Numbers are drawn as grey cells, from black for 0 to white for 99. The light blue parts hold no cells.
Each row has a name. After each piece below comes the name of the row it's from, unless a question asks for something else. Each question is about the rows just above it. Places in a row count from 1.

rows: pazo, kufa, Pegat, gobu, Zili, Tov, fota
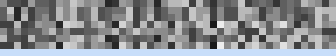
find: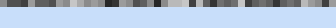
pazo
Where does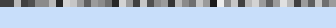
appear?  fota
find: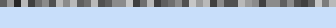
Pegat
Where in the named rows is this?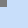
Pegat, 47
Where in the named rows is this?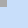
pazo, 12

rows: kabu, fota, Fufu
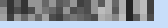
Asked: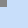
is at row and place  Fufu, 17
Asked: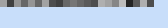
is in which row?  Fufu
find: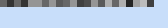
kabu
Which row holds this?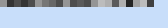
fota

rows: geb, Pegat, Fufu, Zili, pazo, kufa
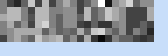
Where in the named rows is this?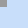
kufa, 7
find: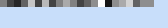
geb
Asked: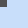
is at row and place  Fufu, 5
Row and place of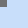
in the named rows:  pazo, 10

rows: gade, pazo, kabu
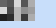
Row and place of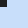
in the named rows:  kabu, 1
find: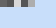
gade
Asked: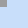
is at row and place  pazo, 5
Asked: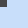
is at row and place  pazo, 2
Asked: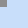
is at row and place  pazo, 4
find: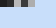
kabu

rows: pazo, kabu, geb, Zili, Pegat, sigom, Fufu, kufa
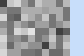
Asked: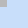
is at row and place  pazo, 10
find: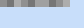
Zili
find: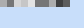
Pegat
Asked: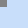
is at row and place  sigom, 2

